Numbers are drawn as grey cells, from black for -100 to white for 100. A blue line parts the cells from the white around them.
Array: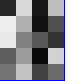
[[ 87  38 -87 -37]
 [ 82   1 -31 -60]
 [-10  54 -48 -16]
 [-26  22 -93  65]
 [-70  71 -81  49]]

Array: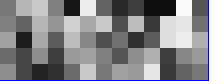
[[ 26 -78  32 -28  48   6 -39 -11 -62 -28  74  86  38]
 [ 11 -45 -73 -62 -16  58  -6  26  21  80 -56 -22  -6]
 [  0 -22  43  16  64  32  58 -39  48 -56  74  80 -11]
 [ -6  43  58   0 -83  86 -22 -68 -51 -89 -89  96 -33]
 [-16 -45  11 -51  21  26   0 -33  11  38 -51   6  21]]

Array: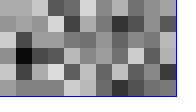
[[ 61 -42  22  22  -5 -11  17 -21   6  -5  45]
 [ 55 -48  34  72 -26  50 -21  50 -26   6 -54]
 [ 34  34  55 -31 -16  67   6  40 -11  12  28]
 [ 22   1   1   1  61  45 -16 -60 -36 -11  -5]
 [ 17  28  17  67 -48  34  -5 -60 -36  12 -31]
 [ 12 -93 -42 -31  45   6  22 -11  61 -26  40]]

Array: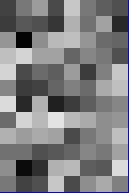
[[ 72 -69  39 -75 -53 -26  -6   5]
 [ 66 -42 -16 -26  22 -53   0  56]
 [ 50  66  27  27 -21   5  -6 -37]
 [ 39  22  33  27 -42  -6  11  50]
 [ 17 -97  11  45  50  17 -16 -21]
 [ 11 -91 -63  39  45 -26 -31  72]
 [  5 -53 -48 -21   0 -16  33  50]
 [ -6 -48 -37  56 -42  11  33   0]
 [-11 -11 -37 -31 -21   5  -6  27]
 [-16  66  45  78  45  33  11  17]
 [-48  -6  22 -42  56  -6 -26 -37]
 [-53 -31 -37 -58  39 -11  27 -69]]

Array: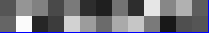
[[-21  97 -70 -53  65  22 -16  33  55  -4 -81 -38 -33]
 [-33  17   1 -43  -4 -65 -76 -10 -65  80   6  39 -27]]

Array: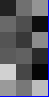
[[ 64 -45 -96]
 [ 21  -6  48]
 [-18 -39 -90]
 [-29 -24 -68]
 [-34 -56  10]
 [-73 -12  16]]

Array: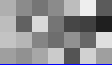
[[ 53  43   4 -14  14 -19  75]
 [ 48 -24  70  -8 -45 -50 -76]
 [ 37   9  -8   9  48  87 -29]
 [ 25  14  31  59 -34  64  25]]
